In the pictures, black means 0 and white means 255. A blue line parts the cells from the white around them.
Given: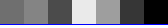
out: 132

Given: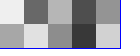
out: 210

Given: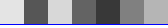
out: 181

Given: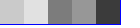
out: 151

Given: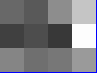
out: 154

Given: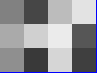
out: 214

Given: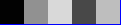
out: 145
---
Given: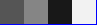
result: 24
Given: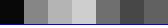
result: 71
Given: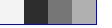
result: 118
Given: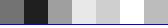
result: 255
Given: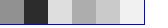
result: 202
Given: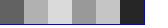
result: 197
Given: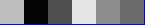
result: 142
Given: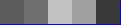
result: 159
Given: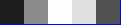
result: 224
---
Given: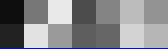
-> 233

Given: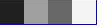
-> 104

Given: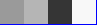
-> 53

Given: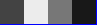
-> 119

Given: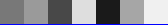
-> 72

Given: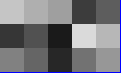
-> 159

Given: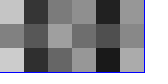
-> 123

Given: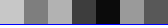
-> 178

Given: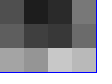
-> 42
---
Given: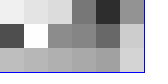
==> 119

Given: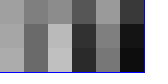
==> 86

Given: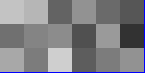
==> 146

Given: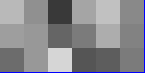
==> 165

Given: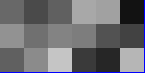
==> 168

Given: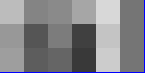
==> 166

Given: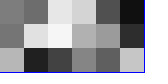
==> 212

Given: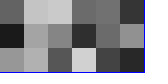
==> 107
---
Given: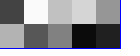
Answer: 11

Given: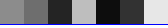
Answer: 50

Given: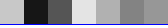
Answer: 131

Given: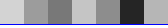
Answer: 37

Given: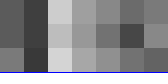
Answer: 114

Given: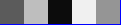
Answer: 240

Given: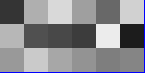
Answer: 126
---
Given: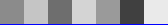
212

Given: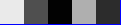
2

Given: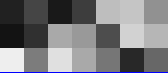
153

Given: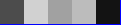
161

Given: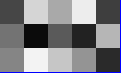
90

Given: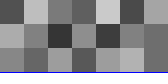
142

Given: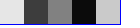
129

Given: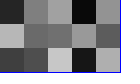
112

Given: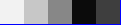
135

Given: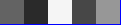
245
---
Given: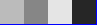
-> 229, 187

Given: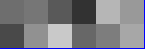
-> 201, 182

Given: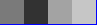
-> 198, 163

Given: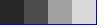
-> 217, 161

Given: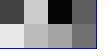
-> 232, 205

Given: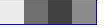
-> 236, 140

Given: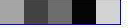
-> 211, 166
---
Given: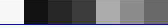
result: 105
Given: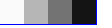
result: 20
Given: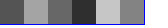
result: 131
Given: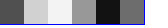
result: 109
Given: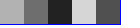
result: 80
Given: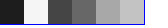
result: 195
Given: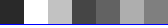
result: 127
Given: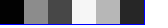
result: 38
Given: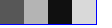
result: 217
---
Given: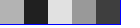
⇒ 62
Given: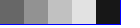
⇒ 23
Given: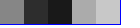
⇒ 200
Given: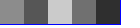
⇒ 47
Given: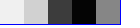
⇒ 134
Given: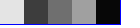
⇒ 7
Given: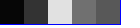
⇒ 88
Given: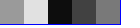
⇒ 121
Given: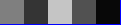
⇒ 8
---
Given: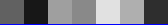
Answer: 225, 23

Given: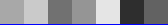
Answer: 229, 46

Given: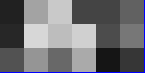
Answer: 215, 21

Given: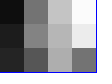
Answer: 251, 14

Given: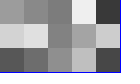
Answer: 239, 57

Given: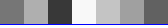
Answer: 248, 56

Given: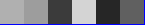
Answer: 212, 38

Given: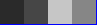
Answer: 198, 42
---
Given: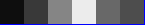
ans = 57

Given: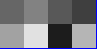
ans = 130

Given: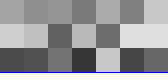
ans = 143

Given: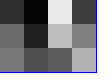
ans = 4

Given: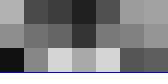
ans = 74

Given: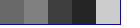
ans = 128

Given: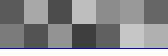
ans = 168
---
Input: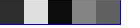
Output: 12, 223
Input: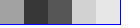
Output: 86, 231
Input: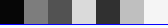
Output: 218, 245
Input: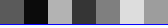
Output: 53, 221
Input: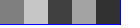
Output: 64, 198
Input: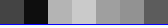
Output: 202, 202
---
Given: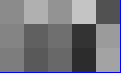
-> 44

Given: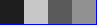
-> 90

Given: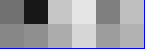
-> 157

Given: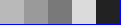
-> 219

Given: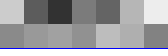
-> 175

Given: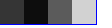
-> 91

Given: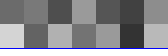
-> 51

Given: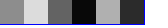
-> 176
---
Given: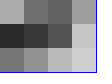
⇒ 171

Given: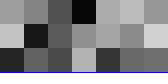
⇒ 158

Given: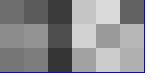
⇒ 110

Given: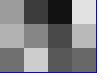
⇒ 156

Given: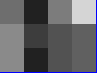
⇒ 110

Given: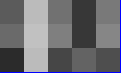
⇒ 91

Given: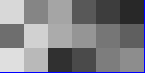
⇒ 216

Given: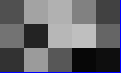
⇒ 80

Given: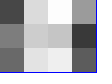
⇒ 71
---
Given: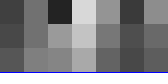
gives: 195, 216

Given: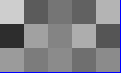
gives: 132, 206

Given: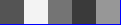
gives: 116, 243

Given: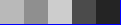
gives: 205, 205

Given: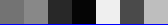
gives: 5, 239

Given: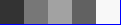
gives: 162, 248
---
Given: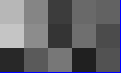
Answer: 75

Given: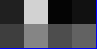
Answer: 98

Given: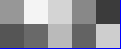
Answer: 206

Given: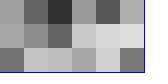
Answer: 222

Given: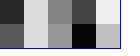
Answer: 192

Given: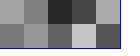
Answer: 84
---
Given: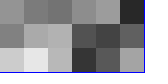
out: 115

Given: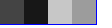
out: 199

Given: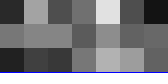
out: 78

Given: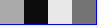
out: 232

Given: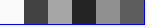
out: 166

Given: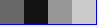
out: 151
